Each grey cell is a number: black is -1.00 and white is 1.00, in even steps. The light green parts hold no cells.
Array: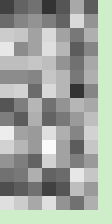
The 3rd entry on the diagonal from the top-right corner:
0.27
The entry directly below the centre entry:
-0.22
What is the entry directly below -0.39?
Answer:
0.75
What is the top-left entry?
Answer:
-0.49
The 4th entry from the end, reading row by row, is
0.75
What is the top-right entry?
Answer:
-0.28
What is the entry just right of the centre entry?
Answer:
0.15
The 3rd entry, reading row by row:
-0.11
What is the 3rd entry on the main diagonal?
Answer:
0.27
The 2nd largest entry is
0.86
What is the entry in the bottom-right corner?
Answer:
0.37
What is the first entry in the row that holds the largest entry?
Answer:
0.65
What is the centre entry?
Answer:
-0.11
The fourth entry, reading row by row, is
-0.60
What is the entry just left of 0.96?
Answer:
0.21
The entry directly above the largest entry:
0.75
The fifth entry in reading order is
-0.33
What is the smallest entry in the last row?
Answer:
-0.11
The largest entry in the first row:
0.32
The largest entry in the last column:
0.65

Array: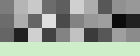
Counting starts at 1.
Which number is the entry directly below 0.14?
-0.91
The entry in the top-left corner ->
-0.03
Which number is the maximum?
0.75
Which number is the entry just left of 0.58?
0.42
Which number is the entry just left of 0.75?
-0.21
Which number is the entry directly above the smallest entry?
0.14
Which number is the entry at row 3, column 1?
-0.21
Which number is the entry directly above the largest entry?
-0.15
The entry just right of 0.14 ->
0.19

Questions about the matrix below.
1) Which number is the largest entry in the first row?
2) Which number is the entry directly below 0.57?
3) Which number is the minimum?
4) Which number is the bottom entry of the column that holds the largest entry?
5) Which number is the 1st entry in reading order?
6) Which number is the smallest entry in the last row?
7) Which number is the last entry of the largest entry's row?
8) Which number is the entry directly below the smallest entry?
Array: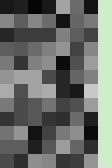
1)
0.28
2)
0.22
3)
-0.96
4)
0.16
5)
-0.81
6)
-0.64
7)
0.57
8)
0.05

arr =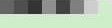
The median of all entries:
-0.21
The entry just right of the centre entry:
-0.48
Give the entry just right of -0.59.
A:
0.12

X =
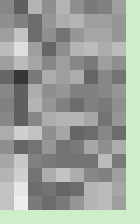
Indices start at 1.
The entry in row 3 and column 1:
0.24
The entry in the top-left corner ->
0.06
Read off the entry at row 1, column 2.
-0.25
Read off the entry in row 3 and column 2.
0.52
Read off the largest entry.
0.86
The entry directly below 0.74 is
0.47
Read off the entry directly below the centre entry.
0.41
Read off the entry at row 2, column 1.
0.12
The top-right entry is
0.24
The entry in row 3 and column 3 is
-0.15
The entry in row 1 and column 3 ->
0.41
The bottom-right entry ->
0.24
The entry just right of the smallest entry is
-0.04
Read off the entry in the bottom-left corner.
0.52
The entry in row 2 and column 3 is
-0.15
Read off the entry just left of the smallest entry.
-0.20
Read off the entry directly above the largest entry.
0.80

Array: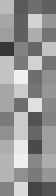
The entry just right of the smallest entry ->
0.02
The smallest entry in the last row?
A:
-0.47
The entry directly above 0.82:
0.59
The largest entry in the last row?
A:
0.71
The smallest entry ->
-0.58
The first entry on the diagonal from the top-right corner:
-0.25
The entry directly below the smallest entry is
0.53
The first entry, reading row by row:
0.47
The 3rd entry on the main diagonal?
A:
0.36
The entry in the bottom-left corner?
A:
0.02
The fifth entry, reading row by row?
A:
0.30
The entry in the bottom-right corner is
-0.36
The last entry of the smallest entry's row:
0.53
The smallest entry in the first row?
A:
-0.30
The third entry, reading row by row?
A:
-0.14
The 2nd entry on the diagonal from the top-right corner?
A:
0.65
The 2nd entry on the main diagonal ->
-0.25

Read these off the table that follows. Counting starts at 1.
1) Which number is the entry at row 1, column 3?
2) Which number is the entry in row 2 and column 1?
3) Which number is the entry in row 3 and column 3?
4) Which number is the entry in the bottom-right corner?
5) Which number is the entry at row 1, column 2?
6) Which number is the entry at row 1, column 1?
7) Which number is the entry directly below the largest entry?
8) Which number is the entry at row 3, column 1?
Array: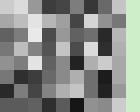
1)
0.19
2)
0.31
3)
0.83
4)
0.60
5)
0.72
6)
0.60
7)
0.03
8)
-0.24

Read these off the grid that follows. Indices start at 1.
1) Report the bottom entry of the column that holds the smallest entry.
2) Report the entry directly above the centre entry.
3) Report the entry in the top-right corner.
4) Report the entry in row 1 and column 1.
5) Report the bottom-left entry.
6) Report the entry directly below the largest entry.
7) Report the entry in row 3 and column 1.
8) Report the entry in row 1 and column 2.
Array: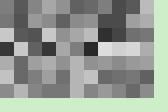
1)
0.04
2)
0.31
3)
0.47
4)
-0.01
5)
0.09
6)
0.20
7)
0.57
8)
-0.30

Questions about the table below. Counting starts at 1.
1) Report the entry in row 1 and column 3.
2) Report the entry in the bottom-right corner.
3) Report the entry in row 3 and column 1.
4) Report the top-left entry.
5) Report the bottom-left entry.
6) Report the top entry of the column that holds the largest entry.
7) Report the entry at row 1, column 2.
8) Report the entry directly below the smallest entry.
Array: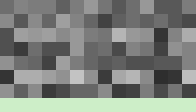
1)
-0.03
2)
-0.48
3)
-0.37
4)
-0.14
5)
0.14
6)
-0.03
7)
0.03
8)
-0.42
